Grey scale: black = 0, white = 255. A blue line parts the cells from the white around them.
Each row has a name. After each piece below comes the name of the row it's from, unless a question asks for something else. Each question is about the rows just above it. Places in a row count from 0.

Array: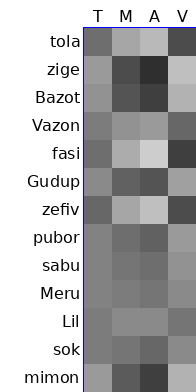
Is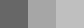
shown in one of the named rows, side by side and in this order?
yes
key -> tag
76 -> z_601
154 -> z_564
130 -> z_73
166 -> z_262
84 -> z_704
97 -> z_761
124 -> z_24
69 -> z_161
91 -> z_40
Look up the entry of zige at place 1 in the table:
z_601

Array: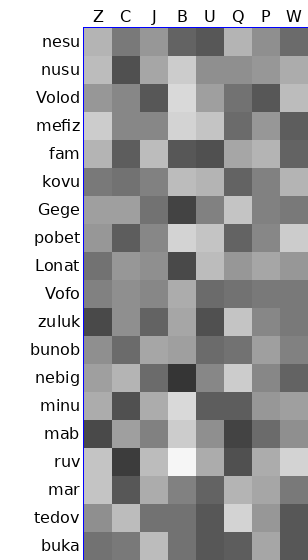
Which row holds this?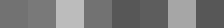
buka
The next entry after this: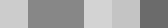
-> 151
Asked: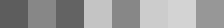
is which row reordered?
pobet
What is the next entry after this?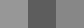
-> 211

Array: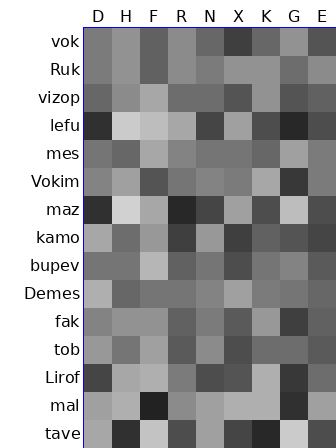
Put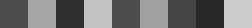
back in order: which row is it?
tave
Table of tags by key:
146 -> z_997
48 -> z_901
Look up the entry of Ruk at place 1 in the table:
z_997
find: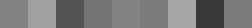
Vokim
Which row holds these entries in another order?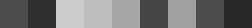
lefu
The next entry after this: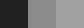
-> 175
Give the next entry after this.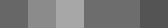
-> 146
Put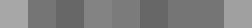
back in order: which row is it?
mes

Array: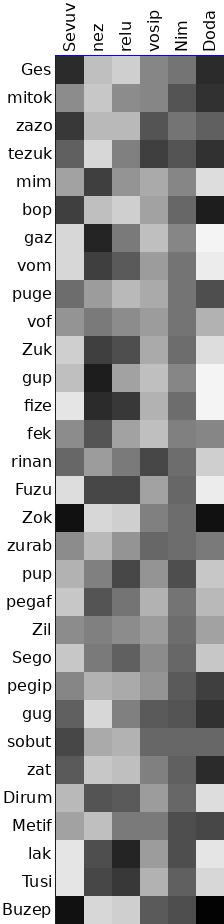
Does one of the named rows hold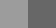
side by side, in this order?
yes
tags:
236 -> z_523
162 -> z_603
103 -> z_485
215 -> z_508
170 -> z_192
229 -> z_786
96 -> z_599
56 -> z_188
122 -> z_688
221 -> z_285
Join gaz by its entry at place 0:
z_508

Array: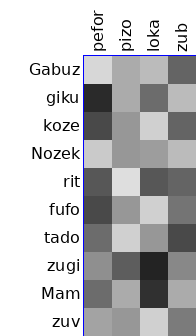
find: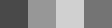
fufo
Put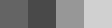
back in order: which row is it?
koze

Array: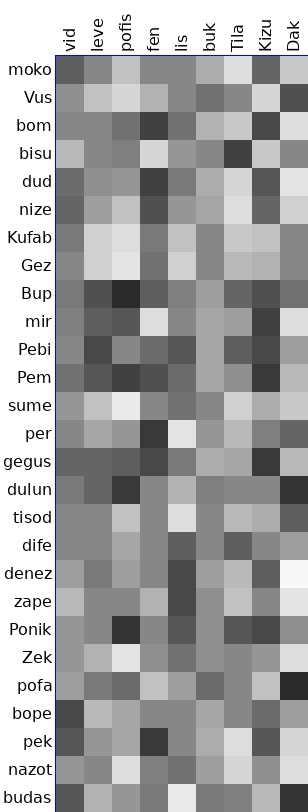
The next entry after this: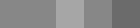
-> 158
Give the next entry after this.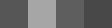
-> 158
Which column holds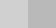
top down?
Tila
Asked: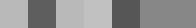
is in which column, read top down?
Tila
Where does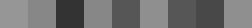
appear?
Ponik
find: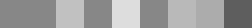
tisod
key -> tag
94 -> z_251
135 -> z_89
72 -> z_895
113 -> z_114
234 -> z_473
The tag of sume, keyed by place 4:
z_114

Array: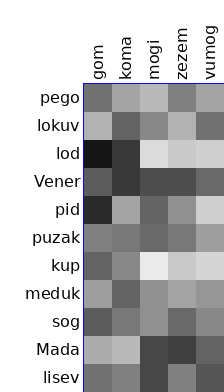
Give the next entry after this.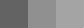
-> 150
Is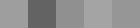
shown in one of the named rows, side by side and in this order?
yes
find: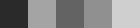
pid
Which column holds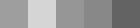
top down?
vumog

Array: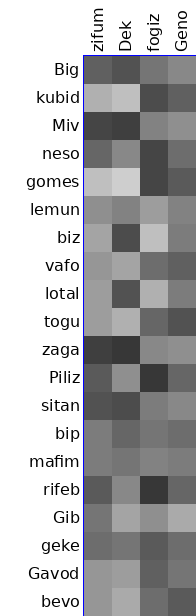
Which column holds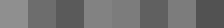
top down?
Geno
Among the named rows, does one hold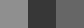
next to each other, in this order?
yes

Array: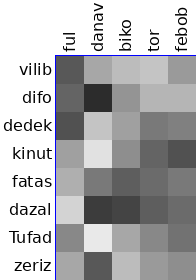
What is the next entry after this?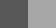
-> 188
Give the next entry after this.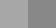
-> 114
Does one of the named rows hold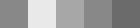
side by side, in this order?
no
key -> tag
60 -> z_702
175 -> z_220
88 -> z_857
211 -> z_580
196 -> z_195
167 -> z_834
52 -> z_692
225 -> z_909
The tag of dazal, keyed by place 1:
z_702

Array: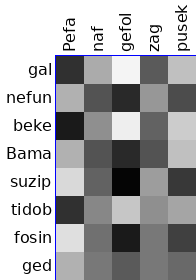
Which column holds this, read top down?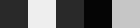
gefol
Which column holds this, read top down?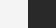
gefol
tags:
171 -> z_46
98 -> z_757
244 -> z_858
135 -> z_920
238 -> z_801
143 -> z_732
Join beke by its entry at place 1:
z_732
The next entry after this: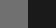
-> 120
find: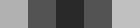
Bama

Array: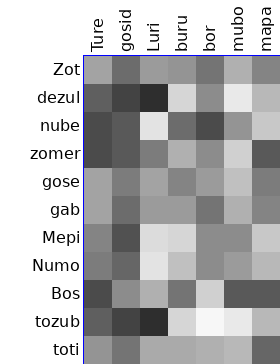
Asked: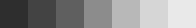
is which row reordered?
dezul
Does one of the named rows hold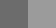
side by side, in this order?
yes
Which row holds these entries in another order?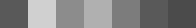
zomer
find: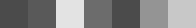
nube

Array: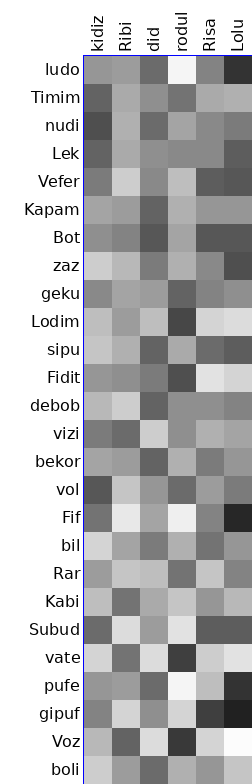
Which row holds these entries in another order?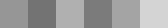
bil
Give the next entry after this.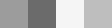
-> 51
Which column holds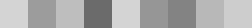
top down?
kidiz
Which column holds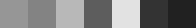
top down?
Lolu
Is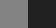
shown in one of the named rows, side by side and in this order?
no
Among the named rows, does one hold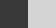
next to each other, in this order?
yes
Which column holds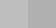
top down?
rodul

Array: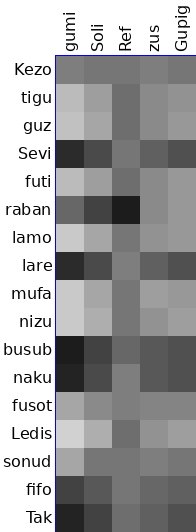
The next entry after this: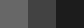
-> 138
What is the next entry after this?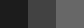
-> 88

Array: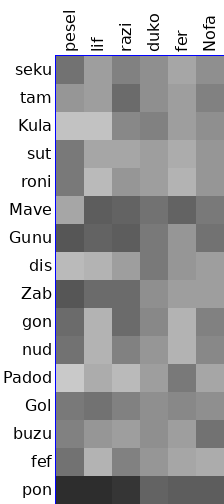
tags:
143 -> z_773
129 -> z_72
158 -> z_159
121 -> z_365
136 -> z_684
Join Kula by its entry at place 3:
z_72
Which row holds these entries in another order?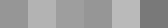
roni
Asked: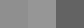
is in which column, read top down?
duko
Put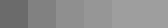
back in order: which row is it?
tam
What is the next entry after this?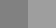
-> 143
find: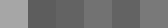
Mave
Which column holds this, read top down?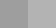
fer

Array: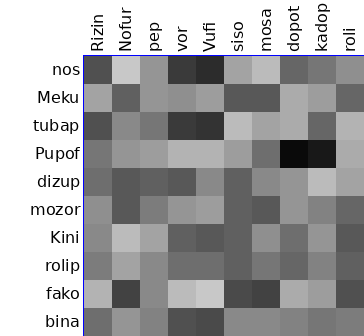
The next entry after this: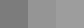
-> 96
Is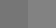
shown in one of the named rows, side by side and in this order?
no
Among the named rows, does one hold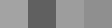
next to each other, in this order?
no
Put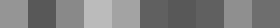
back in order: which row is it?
Kini

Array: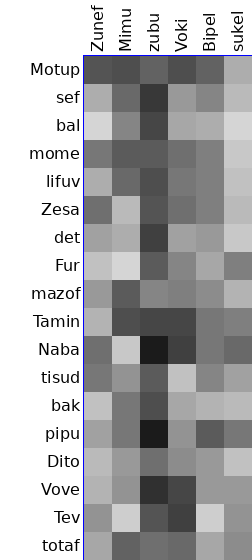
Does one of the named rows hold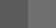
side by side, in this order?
yes
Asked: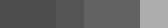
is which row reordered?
Motup

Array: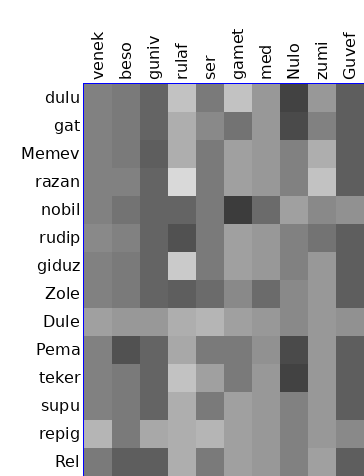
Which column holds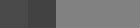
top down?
Nulo
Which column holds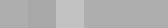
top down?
rulaf
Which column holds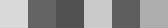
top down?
rulaf
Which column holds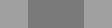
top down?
gamet
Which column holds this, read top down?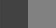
Nulo
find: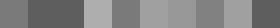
Rel

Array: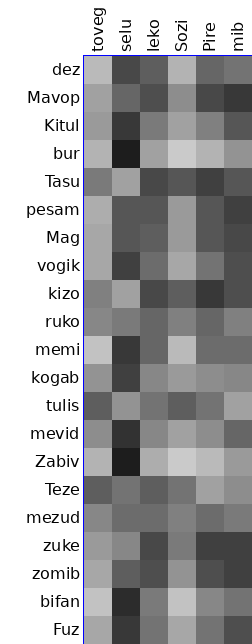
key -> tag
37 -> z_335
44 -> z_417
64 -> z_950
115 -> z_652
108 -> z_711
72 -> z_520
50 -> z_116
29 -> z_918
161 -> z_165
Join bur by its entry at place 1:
z_918
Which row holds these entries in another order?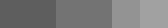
tulis
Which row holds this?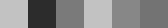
bifan
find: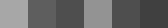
zomib
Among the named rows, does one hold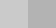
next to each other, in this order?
yes

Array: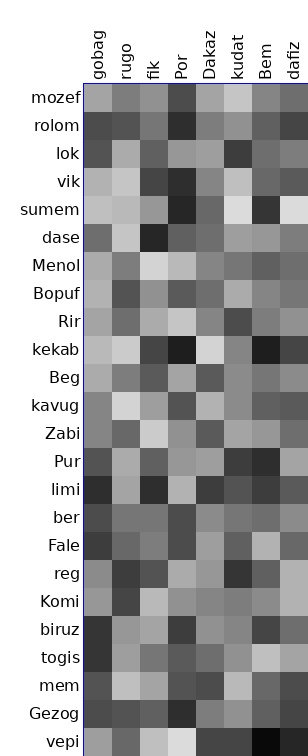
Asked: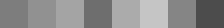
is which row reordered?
Rir
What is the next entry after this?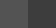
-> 90
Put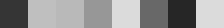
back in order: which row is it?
sumem

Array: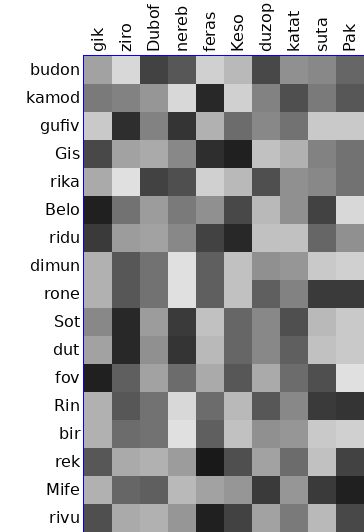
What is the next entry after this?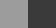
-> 193
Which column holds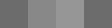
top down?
katat

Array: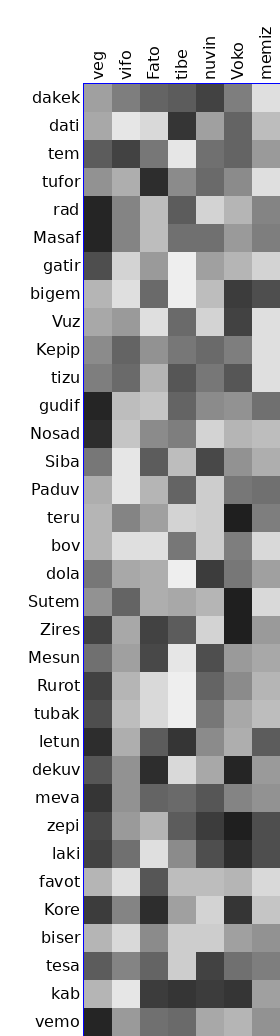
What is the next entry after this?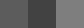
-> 223
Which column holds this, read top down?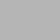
veg
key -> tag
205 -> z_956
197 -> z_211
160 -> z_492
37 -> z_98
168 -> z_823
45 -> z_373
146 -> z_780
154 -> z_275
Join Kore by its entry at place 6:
z_211
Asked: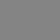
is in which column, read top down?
vifo
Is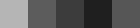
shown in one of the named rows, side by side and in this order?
no

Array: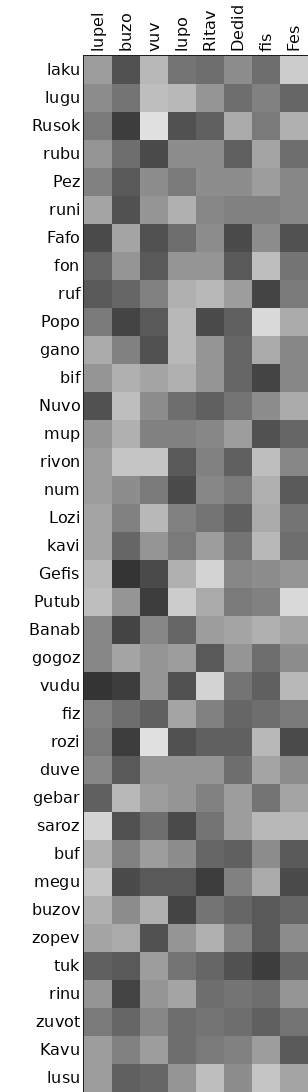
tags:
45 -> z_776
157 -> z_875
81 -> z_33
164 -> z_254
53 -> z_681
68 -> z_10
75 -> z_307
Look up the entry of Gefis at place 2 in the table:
z_307
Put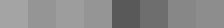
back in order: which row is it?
gogoz
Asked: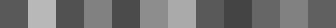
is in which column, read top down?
buzo
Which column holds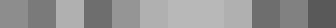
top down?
lupo

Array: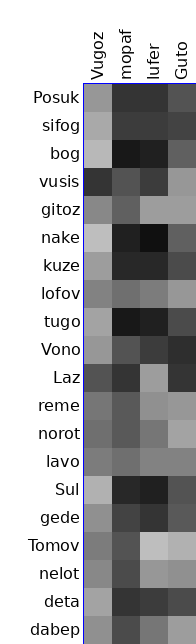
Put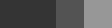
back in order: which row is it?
Posuk
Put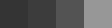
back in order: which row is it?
vusis
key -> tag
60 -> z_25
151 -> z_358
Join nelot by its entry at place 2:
z_358
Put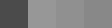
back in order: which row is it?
nelot

